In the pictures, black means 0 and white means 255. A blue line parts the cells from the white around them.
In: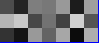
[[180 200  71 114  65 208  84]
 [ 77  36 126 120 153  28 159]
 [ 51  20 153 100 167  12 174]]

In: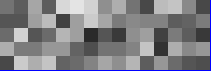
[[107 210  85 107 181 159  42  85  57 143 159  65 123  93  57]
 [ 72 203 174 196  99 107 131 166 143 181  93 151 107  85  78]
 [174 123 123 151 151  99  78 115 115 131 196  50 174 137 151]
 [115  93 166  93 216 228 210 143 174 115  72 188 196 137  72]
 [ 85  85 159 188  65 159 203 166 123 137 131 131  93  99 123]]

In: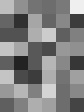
[[152 182 128 212 109 136]
 [196 166  88  74 152 144]
 [190 144 115 109 121 239]
 [ 95 128 174 160 109  68]
 [ 82  82 174 204  95 128]
 [196  74  60 174 115 160]
 [101  48 166 101 136  60]
 [ 95  34  88 182 136  54]]

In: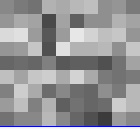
[[218 224 155  88 155 231 211 191 198 149]
 [128 205 170 108 136 108 102 143 122 184]
 [155 191 128 178  95 114 102 108 205 184]
 [149 170 163  73 163  95 143 143 178 163]
 [191 163 198 205 170 211 170 122 114 122]
 [149 155 198  80 224 178 178 184 143 198]
 [114 136 136 184 136 102  80  59 155 136]
 [136 122 114 178 170 184 191 143 149 122]
 [102 108 102 128  88  95  95  80 114 163]]

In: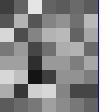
[[215 191  20  62 146 146 126]
 [ 85 179  85 132 146 112 185]
 [160 160  46 153 153 126 167]
 [120 153  70 112 173 179 106]
 [ 91 106 120 160 139 120  99]
 [ 62  99 229  99  91 106  91]
 [215  77 132 179 185  99 167]
 [173  54 207 215 132  70  70]]

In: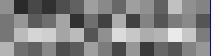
[[118 187 213 207 165 187  85 144 219 199 173 180 234 199 124]
 [118 151  91 111 165  49 111  65 173  65 131  85 124 137  85]
 [180 111  97 137  78  91 159 124  72 151  57 103  85 131 151]
 [144  42  72  49  78  97 159 137 103 159 144  97 193 144 131]]
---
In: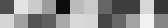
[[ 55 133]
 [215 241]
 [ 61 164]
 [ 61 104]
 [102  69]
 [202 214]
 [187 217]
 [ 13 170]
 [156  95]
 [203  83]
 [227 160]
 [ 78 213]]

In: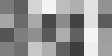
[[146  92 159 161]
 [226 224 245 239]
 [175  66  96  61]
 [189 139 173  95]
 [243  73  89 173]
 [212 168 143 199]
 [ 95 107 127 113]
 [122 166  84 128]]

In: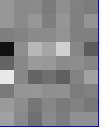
[[124 147 128  92 133 161 129 120 144]
 [129 128 128 135 141 131 124 130 145]
 [143 149 147 208 139  96 145 122 125]
 [123 127 139 165 152 112 143 134 138]
 [139 150 138 183 154 101 150 119 112]
 [138 137 131 142 136 135 149 141 137]
 [151 151 127  17 100 232 121 154 161]]

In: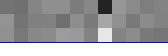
[[131 130 117]
 [126 139 121]
 [138 121 140]
 [151 144 131]
 [ 35 167 231]
 [135 122 131]
 [124 141 153]
 [143 111 156]
 [143 129 139]
 [133 128 136]
 [112 116 120]
 [115 147 144]]

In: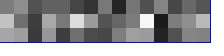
[[ 85 185 130]
 [104 143 133]
 [ 71 125  81]
 [132  26  35]
 [ 80 246 155]
 [118 124 159]
 [ 36 102 126]
 [120  83  71]
 [ 52 155  75]
 [ 69 221 111]
 [ 97 120  61]
 [ 97 168 151]
 [ 81  61  58]
 [142 111 158]
 [124 194 166]]

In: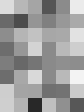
[[235 170 226 206 141 243 202  87]
 [139 152 169 185 143 185 115 144]
 [ 85 128 167 138 138 138 112 191]
 [165 149 194 211 117 217 163  40]
 [183  76 181 151 104 168 164 179]
 [220 105 141 109 125 109 206 207]]

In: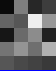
[[ 61 152  33 177  57]
 [ 39 238 140 111  66]
 [126  86 106 148  73]
 [ 10 100  22 116  86]]

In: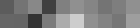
[[144 158]
 [126 118]
 [116 131]
 [133 144]
 [144 205]
 [128 172]
 [ 64 123]
 [136  51]
 [116 101]
 [ 92 102]]
